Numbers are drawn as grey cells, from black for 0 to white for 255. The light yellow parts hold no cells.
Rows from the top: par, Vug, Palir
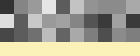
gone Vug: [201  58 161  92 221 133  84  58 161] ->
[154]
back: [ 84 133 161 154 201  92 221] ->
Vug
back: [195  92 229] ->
par
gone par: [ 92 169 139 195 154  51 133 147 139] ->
[229]
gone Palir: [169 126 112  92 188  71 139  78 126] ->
[100]
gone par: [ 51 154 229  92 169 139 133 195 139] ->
[147]
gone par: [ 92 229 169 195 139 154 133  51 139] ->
[147]

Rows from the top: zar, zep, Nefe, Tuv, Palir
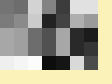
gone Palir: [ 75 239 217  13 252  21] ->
[245]
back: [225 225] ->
zar

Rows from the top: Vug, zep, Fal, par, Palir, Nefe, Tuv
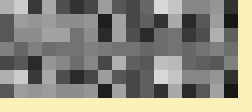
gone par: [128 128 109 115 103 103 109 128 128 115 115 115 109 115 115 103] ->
[122]
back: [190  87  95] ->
Palir
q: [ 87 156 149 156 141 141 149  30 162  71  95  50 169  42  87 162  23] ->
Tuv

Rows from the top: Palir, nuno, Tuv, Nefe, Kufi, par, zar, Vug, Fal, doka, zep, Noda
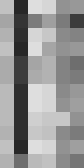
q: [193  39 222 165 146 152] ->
Nefe
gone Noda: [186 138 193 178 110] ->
[117]
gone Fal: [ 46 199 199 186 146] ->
[207]
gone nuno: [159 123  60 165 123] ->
[52]

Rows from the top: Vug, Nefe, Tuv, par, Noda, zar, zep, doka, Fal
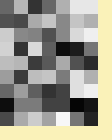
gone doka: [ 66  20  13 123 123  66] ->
[5]
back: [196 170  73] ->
Nefe
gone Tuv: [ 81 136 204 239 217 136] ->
[130]

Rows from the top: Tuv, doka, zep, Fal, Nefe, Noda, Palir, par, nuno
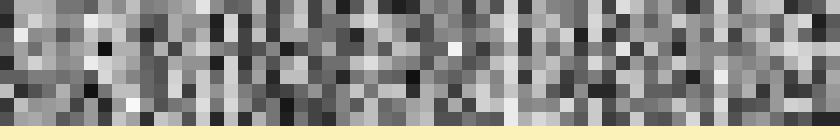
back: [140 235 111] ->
Noda
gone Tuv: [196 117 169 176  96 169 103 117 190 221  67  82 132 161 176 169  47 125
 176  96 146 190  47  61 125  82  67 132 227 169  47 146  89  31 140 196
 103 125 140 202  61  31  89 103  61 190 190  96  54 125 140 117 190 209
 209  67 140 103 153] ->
[182]
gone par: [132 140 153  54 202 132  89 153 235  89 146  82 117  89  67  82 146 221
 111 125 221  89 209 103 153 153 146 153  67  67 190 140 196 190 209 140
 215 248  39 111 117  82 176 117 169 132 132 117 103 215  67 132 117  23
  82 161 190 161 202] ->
[74]

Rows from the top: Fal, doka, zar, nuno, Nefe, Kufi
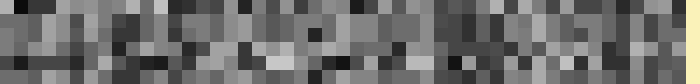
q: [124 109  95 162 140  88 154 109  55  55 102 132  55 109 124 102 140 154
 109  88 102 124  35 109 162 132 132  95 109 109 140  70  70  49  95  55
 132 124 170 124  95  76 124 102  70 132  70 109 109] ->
zar
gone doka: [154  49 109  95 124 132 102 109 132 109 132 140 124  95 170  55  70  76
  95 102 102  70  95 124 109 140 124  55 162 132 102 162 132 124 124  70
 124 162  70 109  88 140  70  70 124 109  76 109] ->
[117]
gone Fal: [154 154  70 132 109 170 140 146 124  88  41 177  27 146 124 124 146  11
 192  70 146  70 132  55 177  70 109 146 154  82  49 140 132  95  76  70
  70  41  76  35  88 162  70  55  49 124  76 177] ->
[62]
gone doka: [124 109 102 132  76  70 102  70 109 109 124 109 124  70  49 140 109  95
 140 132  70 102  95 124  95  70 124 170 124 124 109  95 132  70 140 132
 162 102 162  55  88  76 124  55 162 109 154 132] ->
[117]
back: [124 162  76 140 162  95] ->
doka
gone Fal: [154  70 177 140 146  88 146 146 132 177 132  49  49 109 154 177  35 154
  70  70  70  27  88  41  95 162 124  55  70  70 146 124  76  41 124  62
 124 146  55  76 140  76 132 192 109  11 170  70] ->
[82]

